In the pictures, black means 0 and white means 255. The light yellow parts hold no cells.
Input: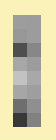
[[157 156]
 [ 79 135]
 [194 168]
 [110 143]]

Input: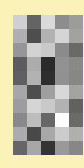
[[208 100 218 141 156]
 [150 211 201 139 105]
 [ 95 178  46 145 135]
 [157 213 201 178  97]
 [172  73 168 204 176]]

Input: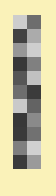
[[205 109]
 [151 206]
 [ 86 193]
 [201  99]
 [ 58 113]
 [ 59 154]]

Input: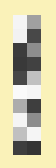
[[245 160]
 [ 60 141]
 [ 71 192]
 [172  62]
 [192 245]]

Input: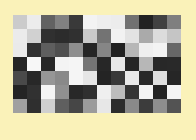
[[203 236  98 129  57 243 238 236 113  34  65 127]
 [234  49  94  79 142  37 134  33 183 239 243 103]
 [ 74  40 150 137 245 230  36  57 233  41 223  38]
 [160  47 208  95  70 155 231  44 138  60 142  83]]

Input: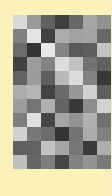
[[216 153  97  63 103 166 145]
 [107  52 232 133  89  95 195]
 [ 99 156  95 185 219 130  56]
 [157 116 176  99  57 141 210]
 [209 120 109  52 115 171 128]
 [191 101 127  70 130 147 121]]

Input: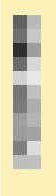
[[ 98 185]
 [ 47 158]
 [209 232]
 [123 173]
 [155 162]
 [189 191]]
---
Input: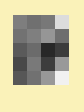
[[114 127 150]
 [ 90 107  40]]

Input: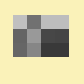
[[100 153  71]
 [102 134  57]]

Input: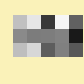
[[138 124 125]
 [190 215  93]]

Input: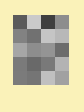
[[130 113 197]
 [166 141 148]]

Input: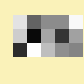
[[205   9 165]
 [ 44 254 190]]

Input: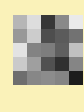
[[152 204  78]
 [227 131 125]]
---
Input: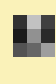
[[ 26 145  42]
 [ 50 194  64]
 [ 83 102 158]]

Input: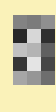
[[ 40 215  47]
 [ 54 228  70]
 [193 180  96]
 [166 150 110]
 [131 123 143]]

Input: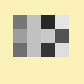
[[119 193  40 228]
 [111 193  54 221]
 [158 193 200  83]]

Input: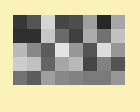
[[185 136  92 227 151  84 221 151]
 [205 193 100 166 185  70 130  84]
 [114  92 159 136 130 122 122 151]
 [ 47  47 199 106  63 172 114 193]
 [ 55  84 213  70  77 159  39 166]]

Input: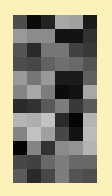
[[ 77  11  35 167 160  27]
 [  5 132  50 139 147 180]
 [ 90  42  71 125  84  77]
 [ 42  50  90 125  57  90]
 [ 77  71  97 111 104  84]
 [ 71  65 104 125 104 104]
 [ 84  42 118 118  65  57]
 [132 167 125  11  19 167]
 [153 139 139  19  19  50]
 [153 118 153  27  27  97]
 [132 194 160  71  19 187]
 [180 174 194  42   5 180]]

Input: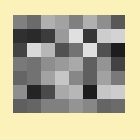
[[ 48  42  60 154 224  54 205 211]
 [142  36  74 169 183  29 198 205]
 [ 95 101 128 128 148 135 101 107]
 [121 114 142 154 169  95 148  67]
 [101 114 162 198 135  95 162 121]
 [128 107 176 162 128 176 142  88]
 [ 67 218 183  81 114 224  81  29]]
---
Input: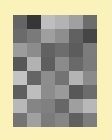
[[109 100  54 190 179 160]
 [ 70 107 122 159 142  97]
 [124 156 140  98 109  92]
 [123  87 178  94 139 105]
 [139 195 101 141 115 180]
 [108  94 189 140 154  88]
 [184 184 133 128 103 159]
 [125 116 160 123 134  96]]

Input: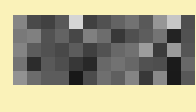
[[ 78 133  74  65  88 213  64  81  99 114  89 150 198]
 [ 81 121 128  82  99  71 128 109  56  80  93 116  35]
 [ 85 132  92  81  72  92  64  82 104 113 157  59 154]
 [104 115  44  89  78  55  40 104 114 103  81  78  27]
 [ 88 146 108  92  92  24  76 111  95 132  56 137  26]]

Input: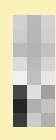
[[210 209 184]
 [207 204 182]
 [193 186 179]
 [212 219 186]
 [230 240 190]
 [160  71 223]
 [195  37 175]
 [176  59 204]]

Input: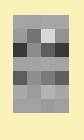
[[166 165 163 166]
 [146 154 116 215]
 [ 56  56 140  93]
 [163 163 163 166]
 [ 95  93 142 123]
 [167 169 156 179]
 [160 162 162 155]]

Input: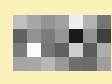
[[117 190 167 148 161 238 179]
 [ 64  98 145 124 149  26 147]
 [173 124 249 118  96 206  92]
 [158 165 167 183 153 111 107]]

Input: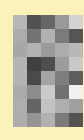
[[211 183  82 102 153]
 [ 85 172 116 178 123]
 [184 167 179 154 172]
 [201 180  64  77 156]
 [ 94 180  74 164 126]
 [241 171 141 202 113]
 [160 174 101 194 174]
 [ 83 173 148 176 123]]
